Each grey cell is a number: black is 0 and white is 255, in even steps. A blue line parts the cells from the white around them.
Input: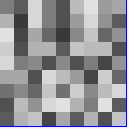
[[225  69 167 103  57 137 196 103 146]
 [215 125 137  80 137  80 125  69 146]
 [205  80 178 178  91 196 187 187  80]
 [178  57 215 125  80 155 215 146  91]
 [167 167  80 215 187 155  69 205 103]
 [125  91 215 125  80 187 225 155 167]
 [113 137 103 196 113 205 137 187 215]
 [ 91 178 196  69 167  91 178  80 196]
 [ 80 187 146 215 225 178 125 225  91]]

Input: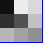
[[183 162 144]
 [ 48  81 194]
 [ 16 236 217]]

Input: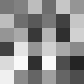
[[240 138 101 159 101  77]
 [218 249  47 249  77  36]
 [189 110  89 119  65 198]
 [149 169  56 180  47 209]
 [119 129 189 110 198 149]
 [ 65 228 149 209 169 138]]

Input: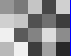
[[240  90 131 220 140]
 [208 197  81 112  61]
 [185 240  61 161  40]
 [149 121 197  71 208]]

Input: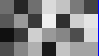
[[111  37 111 218 195 122  67]
 [ 88 153  56 239  47 207 228]
 [ 77 134 176  25 195 164 164]
 [ 16  56 207 153 134  77 218]]

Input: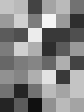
[[196 186  67 164 186 114]
 [154 208 124 245 154  46]
 [145 133 175 226  57 196]
 [124 208 175  46  91 154]
 [114  36 114 186 164 196]
 [103 124 133 103 175  67]
 [ 91  79 236  57  57  79]
 [ 36  91  16 145 186 164]]
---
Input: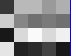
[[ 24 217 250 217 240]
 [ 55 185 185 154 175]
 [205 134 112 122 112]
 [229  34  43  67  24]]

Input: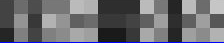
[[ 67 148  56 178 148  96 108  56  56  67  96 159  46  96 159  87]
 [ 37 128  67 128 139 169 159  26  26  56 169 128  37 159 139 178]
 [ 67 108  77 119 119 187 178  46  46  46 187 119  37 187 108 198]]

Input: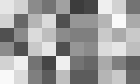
[[210 239 115  69 239 115 103 170 127  92]
 [249 219 127  92 190  92  92 181 201 103]
 [230 210 139 115 161  60  69 239 210 115]
 [ 80 139 219 190 139 127 127 201 170 201]
 [210 103 181 219  80 150 150 181 249 170]
 [139  80 201 230  80 150 139 219 230 190]]

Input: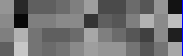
[[ 95 199 116 107 116 138 158 149 149 116  86 116 167]
 [127 178 116  95  95 107 167 127 107  86  64 138  31]
 [149  40  95  95 107 127 158  74  74 107  86 149  19]
 [138   8 127 127 138 138  52  95  86 127 178 138 190]]

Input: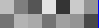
[[116 180 170 116 161 149  73]
 [191 126  85 227  52 203 149]]

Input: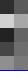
[[209 167]
 [143 121]
 [ 69 110]
 [ 34 100]
 [ 46  90]]

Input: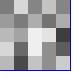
[[124 215 133 195 133]
 [185 164 239 227  62]
 [155 124 173 115 173]
 [215 105 239 143  93]
 [185  73 195 143 204]]
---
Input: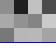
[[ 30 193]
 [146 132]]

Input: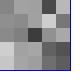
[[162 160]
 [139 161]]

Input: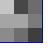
[[ 71 108]
 [165 123]]

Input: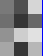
[[ 79 214]
 [ 53 103]]

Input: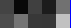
[[  8  64]
 [116  56]]

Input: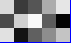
[[ 58  85]
 [208 248]]
